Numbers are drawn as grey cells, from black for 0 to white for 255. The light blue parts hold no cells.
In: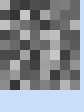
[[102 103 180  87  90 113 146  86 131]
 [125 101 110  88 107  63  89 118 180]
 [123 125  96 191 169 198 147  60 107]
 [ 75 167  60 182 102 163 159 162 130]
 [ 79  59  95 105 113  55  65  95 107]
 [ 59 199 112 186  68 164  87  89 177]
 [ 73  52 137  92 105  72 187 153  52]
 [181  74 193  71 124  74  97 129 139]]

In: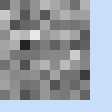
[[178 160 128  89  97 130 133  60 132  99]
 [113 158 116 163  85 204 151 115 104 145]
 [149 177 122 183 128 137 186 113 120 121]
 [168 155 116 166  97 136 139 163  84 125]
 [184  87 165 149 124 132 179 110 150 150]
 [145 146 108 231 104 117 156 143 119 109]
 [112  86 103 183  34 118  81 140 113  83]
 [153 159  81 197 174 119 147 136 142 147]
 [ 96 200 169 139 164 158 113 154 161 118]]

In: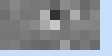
[[119 135 131 123 107]
 [106 114 134 117 120]
 [130 172 134 124 108]
 [139 106 119 120 157]
 [100  49 198 122 112]
 [122 179 168 128 104]
 [120 120 137 117 107]
 [123 118 128 123 113]
 [135 129 120 118 125]
 [121 111 120 118 122]]

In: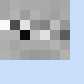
[[168 171 150  92 165 177]
 [165 161 189 149 179 162]
 [170 168 131 224 170 156]
 [170 177 144 192 169 153]
 [170 157 226  10 170 159]
 [174 179  75 177 165 170]
 [165 167 249 178 174 177]]

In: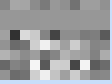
[[145 151 151  90 137 172 108 136]
 [158 151 152 126 133 130  92 133]
 [158 152 152 123 162 158 243 162]
 [114 151 151 142 205 164  70 204]
 [144 151 152 142 160 179 205 160]
 [152 151 151  68 195 133 208 195]
 [122 152 152 132 240 112  89 239]
 [140 151 151 202 207 158 245 207]
 [165 150 151 218 115 140 123 114]
 [167 151 151  49 107 160 131 108]
 [134 151 151 161 147 179 104 147]]

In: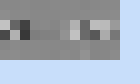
[[137 139 154 119 136 139]
 [137 138 186 171 135 135]
 [136 138 188  88 134 134]
 [134 138 104 106 140 146]
 [137 136 177 193 137 136]
 [136 137 141 146 135 139]
 [137 136 134 130 136 135]
 [135 136 137 129 136 137]
 [135 136 135 126 137 138]
 [137 138  65  56 136 137]
 [136 137 101 177 138 140]
 [136 141 194  73 134 139]]
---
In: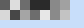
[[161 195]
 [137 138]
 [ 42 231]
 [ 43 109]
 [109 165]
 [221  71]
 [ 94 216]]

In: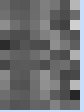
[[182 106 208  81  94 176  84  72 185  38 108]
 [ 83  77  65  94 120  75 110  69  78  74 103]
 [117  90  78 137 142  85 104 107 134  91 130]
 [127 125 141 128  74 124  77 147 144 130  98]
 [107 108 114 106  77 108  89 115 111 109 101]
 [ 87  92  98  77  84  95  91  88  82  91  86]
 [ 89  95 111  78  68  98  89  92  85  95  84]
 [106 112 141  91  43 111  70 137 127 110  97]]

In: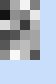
[[127 232 179 164 165  84]
 [243 130  58 155 188 191]
 [171 143 167  83 173 248]
 [ 73  18 218  69  87 143]]

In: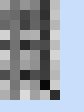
[[190 197 182 213 188 212 190 183 205  44]
 [ 54  48  66  47  75  51  58  61   8 192]
 [130  99 100 177  84 148 145  77 148 161]
 [148  71  64 172  41 171 160  33 177 218]
 [116 106 117 117 114 116 122 123 118 128]
 [173 113 103 210  70 206 168  77 193 174]]

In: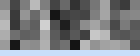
[[126 136  89  95  83]
 [ 59 131 123  85 156]
 [ 76  99  73  91 166]
 [164 165 134 185 162]
 [118 127 164 199 147]
 [ 80  68 141  64 184]
 [ 50  71  78  88  20]
 [105  64  30  62 113]
 [ 68  21  79  91  97]
 [126 154 208 171 176]
 [186 106  95 101 140]
 [125 149 115  96 145]
 [ 70  58  55 111  23]
 [138 166 186 173 155]]

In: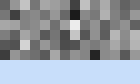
[[114 152  97 184 180 152]
 [ 98 106 145 140 137  89]
 [125 129 126 182 168 146]
 [171 177  97  93 138 139]
 [132 121 146 145 123  36]
 [192 137 116  86 135 133]
 [ 65  27 236 197  82 146]
 [142 104 160  73  76 104]
 [158 151 112 117 120 167]
 [167 116 161  89 151  90]
 [118 137 139 141 106 111]
 [195 130 131 165 211 124]
 [150  64 162  97  82 149]
 [ 98 119 167 126  87  61]]

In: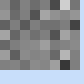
[[117 149  67 135 138 128 127]
 [207 136 126 163 131 181  55]
 [ 74 145 113  83 124 105 159]
 [126 165 113 127 158 137 134]
 [109  83 126 112 139 132 139]
 [129 127  90 132 135 139 115]
 [100 107 126 102 126  95 131]
 [137 149  97 164 104 157 128]]
